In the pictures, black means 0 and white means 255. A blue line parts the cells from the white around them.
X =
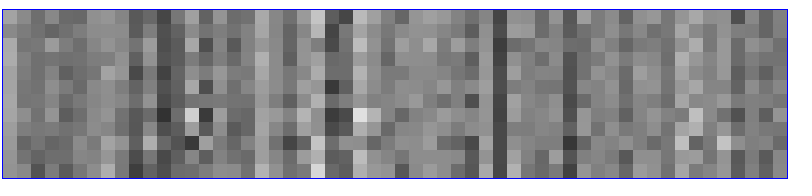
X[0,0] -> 163
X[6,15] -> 121
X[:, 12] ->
[119, 98, 91, 92, 100, 97, 92, 109, 93, 83, 95, 108]
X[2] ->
[170, 117, 120, 155, 125, 110, 134, 147, 135, 115, 156, 78, 91, 167, 79, 132, 89, 129, 151, 137, 101, 147, 126, 74, 114, 189, 146, 115, 158, 142, 168, 124, 157, 126, 147, 61, 108, 117, 136, 133, 109, 107, 143, 129, 102, 122, 126, 113, 146, 173, 120, 153, 107, 144, 132, 112]
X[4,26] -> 143
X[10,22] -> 176
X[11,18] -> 179
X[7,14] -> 58
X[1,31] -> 134
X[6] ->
[167, 117, 119, 133, 107, 121, 134, 142, 135, 109, 146, 74, 92, 116, 119, 121, 115, 114, 152, 126, 96, 140, 177, 106, 126, 149, 129, 133, 140, 153, 127, 111, 128, 79, 148, 69, 161, 135, 128, 143, 74, 107, 132, 140, 112, 134, 127, 109, 165, 136, 139, 153, 122, 128, 126, 118]
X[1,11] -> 80
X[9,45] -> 127
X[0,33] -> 112
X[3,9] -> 96
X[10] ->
[149, 115, 100, 110, 110, 134, 131, 150, 122, 76, 119, 73, 95, 134, 94, 130, 113, 106, 158, 134, 107, 156, 176, 92, 98, 188, 145, 133, 118, 141, 141, 141, 137, 89, 147, 73, 161, 129, 103, 157, 84, 128, 134, 123, 88, 143, 143, 119, 153, 156, 116, 148, 89, 123, 90, 135]
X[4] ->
[162, 124, 112, 131, 96, 110, 118, 163, 149, 73, 121, 66, 100, 142, 124, 151, 124, 121, 167, 139, 119, 136, 172, 109, 109, 179, 143, 122, 122, 138, 138, 133, 118, 108, 151, 76, 158, 126, 132, 131, 81, 114, 146, 136, 107, 158, 143, 118, 164, 139, 129, 152, 94, 119, 96, 120]
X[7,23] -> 60
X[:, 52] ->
[79, 126, 107, 107, 94, 99, 122, 81, 109, 142, 89, 92]
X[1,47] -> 120
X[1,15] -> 126
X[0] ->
[163, 138, 110, 136, 106, 104, 144, 149, 133, 89, 104, 70, 119, 160, 98, 148, 108, 113, 169, 135, 112, 154, 196, 93, 70, 186, 160, 128, 102, 149, 160, 152, 131, 112, 133, 69, 145, 142, 106, 147, 87, 157, 124, 139, 99, 144, 151, 119, 149, 168, 142, 144, 79, 136, 101, 128]
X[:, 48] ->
[149, 166, 146, 175, 164, 152, 165, 123, 164, 191, 153, 166]
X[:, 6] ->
[144, 140, 134, 125, 118, 137, 134, 138, 140, 122, 131, 141]
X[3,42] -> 123
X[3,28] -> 143
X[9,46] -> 106
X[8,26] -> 150
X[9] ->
[153, 102, 116, 101, 107, 139, 122, 163, 147, 95, 174, 104, 83, 57, 159, 123, 102, 130, 158, 113, 69, 99, 196, 109, 144, 142, 102, 124, 143, 141, 156, 109, 99, 73, 162, 73, 143, 133, 126, 126, 55, 102, 136, 131, 143, 127, 106, 120, 191, 99, 121, 195, 142, 127, 131, 106]
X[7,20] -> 131
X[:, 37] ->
[142, 152, 117, 128, 126, 131, 135, 130, 125, 133, 129, 118]
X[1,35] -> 77

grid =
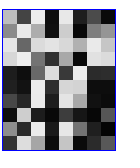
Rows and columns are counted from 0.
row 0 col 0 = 190
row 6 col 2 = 234
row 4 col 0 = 29
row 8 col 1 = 41
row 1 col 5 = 8
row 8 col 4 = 231
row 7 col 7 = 86
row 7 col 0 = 13
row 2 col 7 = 198
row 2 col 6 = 234
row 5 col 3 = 46
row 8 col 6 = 31
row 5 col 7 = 13
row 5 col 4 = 214
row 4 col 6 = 43
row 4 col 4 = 57
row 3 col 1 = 238
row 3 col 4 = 168
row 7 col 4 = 61
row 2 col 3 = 227
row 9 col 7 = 88
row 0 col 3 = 14
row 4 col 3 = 221
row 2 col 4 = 216
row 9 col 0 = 51

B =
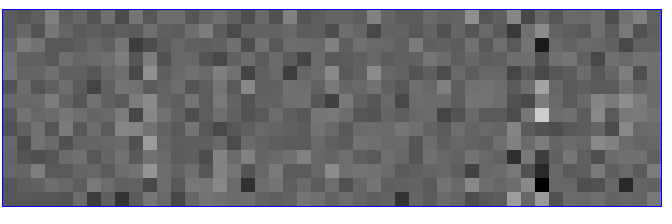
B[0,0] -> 92
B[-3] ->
[102, 101, 125, 89, 90, 101, 102, 91, 108, 115, 148, 109, 99, 110, 86, 130, 117, 84, 103, 121, 91, 91, 102, 139, 111, 115, 113, 106, 90, 95, 100, 103, 94, 67, 103, 107, 119, 81, 41, 103, 90, 94, 121, 95, 104, 90, 123]
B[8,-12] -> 101
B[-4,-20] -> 110
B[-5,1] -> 77
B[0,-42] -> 103
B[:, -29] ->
[105, 99, 113, 91, 96, 96, 98, 89, 104, 99, 101, 103, 109, 99]
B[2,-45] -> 113
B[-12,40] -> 98
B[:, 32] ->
[100, 101, 92, 94, 105, 94, 93, 84, 110, 103, 99, 94, 105, 101]
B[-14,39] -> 86
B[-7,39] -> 108
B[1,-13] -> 105
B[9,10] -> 155
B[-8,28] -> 72
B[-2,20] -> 94
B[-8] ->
[103, 102, 105, 124, 99, 86, 113, 97, 89, 124, 137, 101, 95, 116, 93, 121, 99, 84, 98, 99, 111, 112, 86, 65, 120, 97, 86, 104, 72, 108, 107, 107, 93, 115, 115, 109, 81, 73, 124, 105, 91, 105, 133, 121, 141, 123, 106]
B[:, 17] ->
[78, 97, 76, 109, 68, 136, 84, 83, 94, 106, 128, 84, 49, 110]
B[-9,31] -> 127
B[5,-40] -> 96
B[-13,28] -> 99
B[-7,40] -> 112
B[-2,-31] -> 106
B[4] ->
[116, 100, 101, 111, 96, 96, 86, 102, 110, 72, 143, 95, 104, 111, 105, 126, 113, 68, 96, 104, 62, 101, 108, 136, 88, 98, 139, 103, 99, 84, 95, 76, 105, 92, 103, 102, 70, 91, 72, 85, 91, 108, 88, 101, 126, 79, 110]
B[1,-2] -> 82
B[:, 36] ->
[135, 57, 89, 109, 70, 90, 81, 76, 132, 127, 48, 119, 108, 157]
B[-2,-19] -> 97
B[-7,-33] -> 93
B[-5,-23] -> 91
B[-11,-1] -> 112
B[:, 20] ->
[129, 104, 108, 91, 62, 112, 111, 95, 97, 91, 112, 91, 94, 99]
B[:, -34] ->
[86, 109, 96, 103, 111, 84, 116, 78, 115, 95, 95, 110, 119, 103]
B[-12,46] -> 99

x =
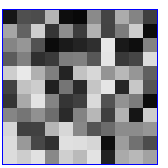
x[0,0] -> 22
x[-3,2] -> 65
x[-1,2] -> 225
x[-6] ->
[66, 194, 205, 32, 117, 42, 197, 229, 38, 199, 84]
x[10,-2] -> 184
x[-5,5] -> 64
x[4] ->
[205, 233, 176, 127, 35, 194, 215, 148, 184, 150, 96]
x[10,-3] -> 170
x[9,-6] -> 222
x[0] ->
[22, 79, 76, 180, 13, 8, 138, 68, 172, 132, 63]
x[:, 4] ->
[13, 142, 26, 125, 35, 117, 53, 42, 215, 224, 207]
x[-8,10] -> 221
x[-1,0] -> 220
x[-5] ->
[52, 169, 227, 132, 53, 64, 218, 82, 146, 123, 11]
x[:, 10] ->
[63, 12, 131, 221, 96, 84, 11, 205, 150, 76, 162]
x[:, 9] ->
[132, 205, 14, 70, 150, 199, 123, 21, 140, 113, 184]
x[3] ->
[91, 128, 47, 58, 125, 128, 87, 229, 57, 70, 221]
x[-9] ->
[133, 150, 82, 11, 26, 35, 47, 231, 25, 14, 131]
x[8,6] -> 84
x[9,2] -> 71
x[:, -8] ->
[180, 53, 11, 58, 127, 32, 132, 109, 182, 48, 136]
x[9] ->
[220, 153, 71, 48, 224, 222, 214, 14, 157, 113, 76]
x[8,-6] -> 136

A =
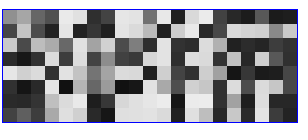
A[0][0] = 144
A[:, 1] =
[166, 196, 74, 23, 208, 21, 40, 95]
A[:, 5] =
[225, 34, 225, 221, 195, 181, 233, 208]
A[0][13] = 217
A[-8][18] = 88
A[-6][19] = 61
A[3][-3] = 207
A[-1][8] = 223
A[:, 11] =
[232, 32, 227, 227, 207, 169, 236, 218]
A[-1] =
[66, 95, 61, 169, 223, 208, 41, 22, 223, 224, 226, 218, 32, 224, 190, 39, 200, 42, 227, 60, 35]
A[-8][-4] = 28
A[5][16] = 220
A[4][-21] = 230
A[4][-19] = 219
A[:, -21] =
[144, 70, 202, 43, 230, 49, 42, 66]
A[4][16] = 21
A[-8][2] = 102
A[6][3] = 191
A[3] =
[43, 23, 49, 220, 61, 221, 67, 141, 65, 57, 215, 227, 46, 222, 218, 51, 193, 39, 207, 88, 48]
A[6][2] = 52
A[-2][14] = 236
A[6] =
[42, 40, 52, 191, 219, 233, 30, 55, 215, 224, 230, 236, 22, 235, 236, 49, 162, 30, 221, 39, 39]
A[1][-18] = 34
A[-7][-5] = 218
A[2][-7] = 220
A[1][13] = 233
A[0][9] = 227
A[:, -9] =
[32, 205, 50, 46, 67, 78, 22, 32]
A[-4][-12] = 217

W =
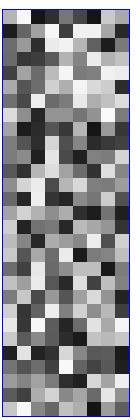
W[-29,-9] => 180
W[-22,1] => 142
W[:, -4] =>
[70, 241, 182, 132, 123, 244, 233, 117, 181, 134, 32, 108, 216, 138, 46, 186, 136, 27, 190, 222, 160, 209, 108, 27, 135, 99, 32, 165, 174]
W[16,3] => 172
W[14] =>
[164, 210, 178, 141, 173, 46, 29, 115, 31]
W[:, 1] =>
[247, 101, 154, 55, 163, 85, 72, 142, 28, 84, 139, 49, 212, 38, 210, 35, 134, 85, 64, 158, 199, 53, 55, 91, 227, 83, 132, 64, 247]
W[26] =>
[155, 132, 162, 123, 45, 32, 215, 164, 239]
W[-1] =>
[198, 247, 134, 103, 193, 174, 20, 156, 94]
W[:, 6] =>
[21, 241, 96, 235, 128, 217, 174, 146, 21, 43, 129, 49, 127, 118, 29, 167, 237, 124, 190, 65, 218, 142, 226, 194, 89, 66, 215, 105, 20]
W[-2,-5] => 136
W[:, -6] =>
[47, 246, 235, 90, 187, 208, 107, 147, 85, 213, 229, 221, 75, 52, 141, 121, 172, 108, 106, 87, 152, 238, 92, 91, 49, 65, 123, 211, 103]
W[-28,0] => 29
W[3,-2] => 178
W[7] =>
[219, 142, 38, 147, 147, 117, 146, 249, 123]
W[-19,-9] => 124
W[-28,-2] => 166
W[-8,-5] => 128
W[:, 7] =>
[201, 166, 29, 178, 241, 205, 192, 249, 153, 57, 124, 222, 124, 204, 115, 149, 80, 132, 25, 190, 148, 184, 169, 185, 92, 88, 164, 230, 156]
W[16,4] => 156
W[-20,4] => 79
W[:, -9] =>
[180, 29, 108, 106, 64, 170, 112, 219, 163, 125, 124, 87, 142, 104, 164, 206, 187, 201, 109, 192, 123, 207, 232, 202, 32, 116, 155, 90, 198]
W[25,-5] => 248

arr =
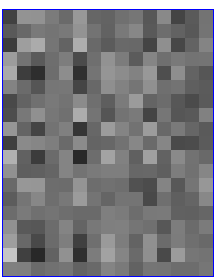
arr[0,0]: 65
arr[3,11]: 111
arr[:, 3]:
[123, 116, 117, 110, 109, 118, 121, 119, 115, 126, 107, 101, 109, 110, 116, 108, 107, 98, 113]
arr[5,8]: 130
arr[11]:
[145, 94, 96, 101, 132, 115, 122, 126, 126, 103, 104, 95, 125, 113, 134]
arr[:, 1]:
[147, 104, 158, 115, 61, 107, 99, 120, 100, 138, 97, 94, 151, 117, 122, 89, 104, 64, 127]
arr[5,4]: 119
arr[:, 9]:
[118, 135, 104, 91, 130, 117, 155, 122, 114, 135, 96, 103, 81, 116, 109, 117, 99, 106, 98]
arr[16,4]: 126
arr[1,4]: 121
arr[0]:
[65, 147, 146, 123, 106, 152, 102, 99, 112, 118, 87, 137, 68, 90, 115]
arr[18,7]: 132
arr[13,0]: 92
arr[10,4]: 132
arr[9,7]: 103
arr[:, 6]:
[102, 115, 105, 111, 116, 104, 111, 116, 103, 100, 109, 122, 109, 116, 106, 120, 111, 124, 105]
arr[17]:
[197, 64, 40, 98, 145, 47, 124, 162, 133, 106, 143, 73, 155, 118, 115]
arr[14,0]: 108
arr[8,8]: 132
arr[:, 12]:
[68, 98, 71, 121, 142, 115, 87, 86, 122, 74, 138, 125, 88, 95, 97, 125, 124, 155, 109]
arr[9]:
[63, 138, 134, 126, 106, 139, 100, 103, 114, 135, 106, 134, 74, 76, 91]
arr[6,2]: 112
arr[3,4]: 125
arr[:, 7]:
[99, 98, 91, 146, 149, 143, 94, 85, 156, 103, 163, 126, 113, 101, 127, 127, 154, 162, 132]
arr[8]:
[150, 100, 68, 115, 128, 53, 103, 156, 132, 114, 156, 104, 122, 102, 90]
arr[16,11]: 107
